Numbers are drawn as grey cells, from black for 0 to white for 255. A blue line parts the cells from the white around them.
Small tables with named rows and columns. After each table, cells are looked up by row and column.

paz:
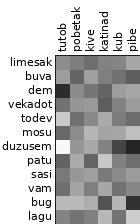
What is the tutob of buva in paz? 157
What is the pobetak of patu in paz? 171
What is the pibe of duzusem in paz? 37
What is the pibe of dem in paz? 166
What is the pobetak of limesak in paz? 126
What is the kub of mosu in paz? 166
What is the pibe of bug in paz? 49
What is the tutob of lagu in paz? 131
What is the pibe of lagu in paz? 204
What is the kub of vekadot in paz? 130
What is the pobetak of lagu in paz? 116
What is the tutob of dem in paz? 44
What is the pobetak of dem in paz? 139

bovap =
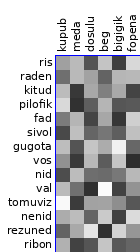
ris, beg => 196
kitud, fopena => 68
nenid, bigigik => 64
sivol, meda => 191
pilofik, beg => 181
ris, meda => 186
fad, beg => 167
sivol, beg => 118
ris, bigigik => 63
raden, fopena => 184
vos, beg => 92
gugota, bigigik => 241
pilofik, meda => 49
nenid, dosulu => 100
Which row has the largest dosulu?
rezuned

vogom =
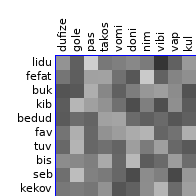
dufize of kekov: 120
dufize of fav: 116
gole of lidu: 95
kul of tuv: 89
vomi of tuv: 100
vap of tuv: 104
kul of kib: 91
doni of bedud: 107
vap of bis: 156
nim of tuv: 123

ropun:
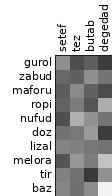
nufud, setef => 79
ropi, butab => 85
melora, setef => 84
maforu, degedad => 76
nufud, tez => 175
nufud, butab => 145
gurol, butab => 95
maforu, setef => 93
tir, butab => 57
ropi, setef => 99
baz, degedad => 242
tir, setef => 128

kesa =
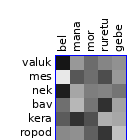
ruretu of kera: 175
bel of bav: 111
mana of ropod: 144
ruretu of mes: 77
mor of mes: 110
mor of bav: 117
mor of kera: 80
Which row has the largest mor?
nek

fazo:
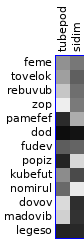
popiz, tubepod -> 36
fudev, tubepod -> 93
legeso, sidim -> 40
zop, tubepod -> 238
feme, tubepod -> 145
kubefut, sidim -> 74
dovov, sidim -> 46
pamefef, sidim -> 173
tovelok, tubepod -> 159
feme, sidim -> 119
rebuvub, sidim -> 111
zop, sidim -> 122
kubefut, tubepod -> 140
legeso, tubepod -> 35
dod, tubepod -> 13
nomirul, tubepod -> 105
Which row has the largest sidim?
nomirul

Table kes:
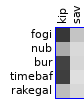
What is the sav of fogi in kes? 196
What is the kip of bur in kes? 66
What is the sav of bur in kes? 214
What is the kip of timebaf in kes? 62
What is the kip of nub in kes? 171
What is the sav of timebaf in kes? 223
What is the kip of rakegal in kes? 188
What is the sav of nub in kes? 217
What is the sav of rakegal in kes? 216
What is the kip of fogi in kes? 55

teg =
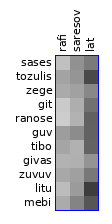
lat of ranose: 97
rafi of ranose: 205
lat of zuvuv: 120
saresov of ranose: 178
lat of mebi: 86
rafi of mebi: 171

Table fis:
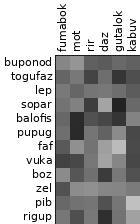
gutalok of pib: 118
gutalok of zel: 133
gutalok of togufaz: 54
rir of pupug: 117
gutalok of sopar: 35
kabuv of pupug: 72
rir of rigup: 120
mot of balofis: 43
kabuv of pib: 192
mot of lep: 102
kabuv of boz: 81
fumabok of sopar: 115
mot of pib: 114
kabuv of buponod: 97

